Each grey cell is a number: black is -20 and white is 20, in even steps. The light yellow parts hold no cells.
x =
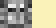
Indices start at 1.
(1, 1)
-10
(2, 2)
-6
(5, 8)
0
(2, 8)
-13
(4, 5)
-1
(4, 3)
7
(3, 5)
2
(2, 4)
16
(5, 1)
7
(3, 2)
1
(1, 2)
-4
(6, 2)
-4
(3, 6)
-15
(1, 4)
7
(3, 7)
-6
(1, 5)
5
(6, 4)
9
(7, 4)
-9
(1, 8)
-8

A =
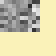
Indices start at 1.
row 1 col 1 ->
13
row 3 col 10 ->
14
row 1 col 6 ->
4
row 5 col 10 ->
-7
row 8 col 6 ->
-2
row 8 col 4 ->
1
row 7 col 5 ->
2
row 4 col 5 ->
0
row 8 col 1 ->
7
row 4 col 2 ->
8
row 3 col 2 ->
1
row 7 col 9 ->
14
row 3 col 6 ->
2
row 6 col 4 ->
7
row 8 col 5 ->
3
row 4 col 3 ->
3
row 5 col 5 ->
4
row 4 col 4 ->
9
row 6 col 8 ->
9
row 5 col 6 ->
14
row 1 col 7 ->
7
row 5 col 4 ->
-3
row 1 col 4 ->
-1

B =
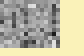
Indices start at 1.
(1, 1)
-2
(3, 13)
5
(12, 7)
-8
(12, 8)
1
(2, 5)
-1
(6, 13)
2
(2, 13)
6
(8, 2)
7
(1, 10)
4
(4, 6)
2
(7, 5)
5
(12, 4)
7
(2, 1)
7
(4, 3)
5
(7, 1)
6
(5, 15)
6
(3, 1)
4
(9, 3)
3
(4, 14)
-6
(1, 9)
3
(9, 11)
8
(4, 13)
2
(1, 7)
1
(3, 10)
4
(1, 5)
6
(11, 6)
-2
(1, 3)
6
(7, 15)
9
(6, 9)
7
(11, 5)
8
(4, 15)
5
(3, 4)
5
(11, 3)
12
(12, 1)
10
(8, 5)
4
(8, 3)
7
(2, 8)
14

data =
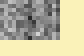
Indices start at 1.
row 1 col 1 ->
-1
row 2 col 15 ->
-2
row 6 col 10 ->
3
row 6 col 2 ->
7
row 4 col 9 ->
3
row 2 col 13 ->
-7
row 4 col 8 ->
-5
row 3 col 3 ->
5
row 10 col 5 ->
5
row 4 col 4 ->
-1
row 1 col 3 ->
10
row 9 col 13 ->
0
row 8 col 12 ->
-5
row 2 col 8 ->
-7
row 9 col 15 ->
2
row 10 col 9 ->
1
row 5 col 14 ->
6
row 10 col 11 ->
0
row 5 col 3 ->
8
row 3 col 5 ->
-4
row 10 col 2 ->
9
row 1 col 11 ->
7
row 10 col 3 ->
2
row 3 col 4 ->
9
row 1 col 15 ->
-7
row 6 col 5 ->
-5
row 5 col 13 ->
3
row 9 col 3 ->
-2
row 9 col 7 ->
-7
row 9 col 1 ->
9
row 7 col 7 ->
-1
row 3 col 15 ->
-9
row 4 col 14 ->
8
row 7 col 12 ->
-1
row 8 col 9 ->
-1

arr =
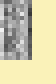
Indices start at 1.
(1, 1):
4
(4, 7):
8
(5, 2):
3
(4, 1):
13
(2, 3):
7
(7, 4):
6
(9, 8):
-8
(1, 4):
4
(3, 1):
13
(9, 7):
9
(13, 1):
9
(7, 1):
5
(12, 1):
10
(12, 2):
-7
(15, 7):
7
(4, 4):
1
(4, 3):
0
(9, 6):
6
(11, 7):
5
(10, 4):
-2
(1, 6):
12
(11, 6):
15
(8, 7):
9
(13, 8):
-5
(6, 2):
-1
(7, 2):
1
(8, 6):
9
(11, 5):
2
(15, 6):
9
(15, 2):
3
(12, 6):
9
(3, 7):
8
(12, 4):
-4
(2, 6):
2
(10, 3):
-3
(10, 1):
13
